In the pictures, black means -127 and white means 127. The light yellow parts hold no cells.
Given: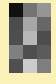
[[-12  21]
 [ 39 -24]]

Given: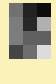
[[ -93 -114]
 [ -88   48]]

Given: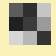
[[-80  69]
 [-68  26]]

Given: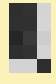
[[-77  84]
 [-79  85]]

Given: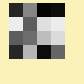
[[   5 -123]
 [ -33   95]]

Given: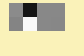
[[-106    8]
 [ 121    8]]
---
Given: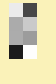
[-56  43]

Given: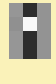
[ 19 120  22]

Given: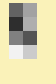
[ 34 -81]

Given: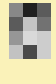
[-36  68  22]

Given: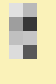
[57 30]

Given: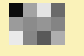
[-21  21   6]

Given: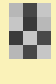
[ 70 -70 -68]

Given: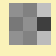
[64 16 17]

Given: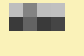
[ 64 -69]
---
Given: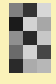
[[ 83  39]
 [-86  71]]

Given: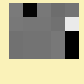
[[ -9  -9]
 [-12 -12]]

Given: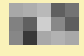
[[-31  79]
 [-71  40]]

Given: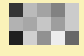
[[39 70]
 [80 17]]

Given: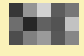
[[-89 -30]
 [  0  26]]

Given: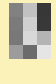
[[ 80 -71]
 [ 89  52]]
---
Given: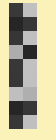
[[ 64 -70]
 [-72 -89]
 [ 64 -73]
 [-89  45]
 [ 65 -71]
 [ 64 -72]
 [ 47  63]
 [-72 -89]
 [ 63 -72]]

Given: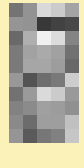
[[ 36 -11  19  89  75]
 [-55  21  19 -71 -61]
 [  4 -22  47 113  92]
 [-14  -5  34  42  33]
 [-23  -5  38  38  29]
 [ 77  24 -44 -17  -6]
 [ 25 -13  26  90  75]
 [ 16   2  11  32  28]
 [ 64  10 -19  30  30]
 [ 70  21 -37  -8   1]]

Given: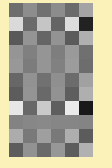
[[  36  -18   13  -14   12  -20]
 [ -93   90  -20   69  -27   93]
 [  48  -38   20  -26   19  -36]
 [ -15   21    0   21   -1   26]
 [ -18   24   -3   21    1   28]
 [  33  -24   18  -14   15  -19]
 [  47  -35   20  -22   18  -33]
 [-102  103  -23   74  -33  106]
 [   4    3    7    9    6    6]
 [ -35   44   -6   31   -6   46]
 [  49  -34   18  -21   23  -34]]

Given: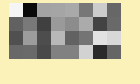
[[ -24  117 -117   35   37   41   -8   76]
 [ -22  -30   -6  -63   26   12   43  -60]
 [  88  -47   28  -50   56  -29  -11   98]
 [ -26  -23  -21  -54    1    1   82  -85]]

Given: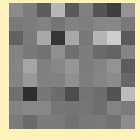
[[ 20  11  -2 -35  54 -37   0 -42 -64]
 [ -7  -6  -2   2 -10   2  -1   6   7]
 [-37 -29  -4  40 -73  39  -7  51  76]
 [  5   3  -6 -13  15 -15  -2 -20 -27]
 [-35   5  37   0   7  22  -3   4  18]
 [-23   3  24   1   1  16  -1   5  11]
 [ 59 -16 -81  -8 -19 -50 -11 -17 -44]
 [ -4   3   8   7  -9 -10  -9 -16   3]
 [ 12  -5 -19  -4  -4 -13  -6  -5 -13]]

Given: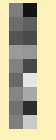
[[-107   -2]
 [ -31  -18]
 [ -53  -42]
 [  22   26]
 [ -55    1]
 [ 102  -22]
 [  40    5]
 [ -83  -15]
 [  73   -1]]

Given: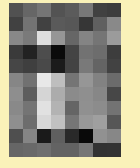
[[ -66  -46  -25  -10  -44  -36   -7  -62]
 [   9  -62  -12  -62  -37  -40  -73  -31]
 [  27    8   -5   94   22  -25    4  -10]
 [ -66  -69  -93  -50 -117  -59  -13  -18]
 [ -61  -57  -64  -54 -100  -60   -6  -27]
 [ -20    6  -14  104   62  -10   22    2]
 [ -56   14  -34   85   44   11   15    7]
 [ -12    9  -11   97   51  -26   16   12]
 [ -41   15  -18   88   65   -9   24   31]
 [   7  -48    5 -101  -32  -86 -118   17]
 [ -76  -25  -22  -16  -28  -28   -9  -77]]

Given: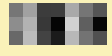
[[ -42   -9   33  -67  -66   41  -10]
 [-121   13   50  -71 -122   81  -32]
 [ -47  -23   59  -60 -100   56  -12]]

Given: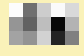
[[  89  124  -15   77  122]
 [  51   21  -29   62 -119]
 [   0   35   19   82  -92]]
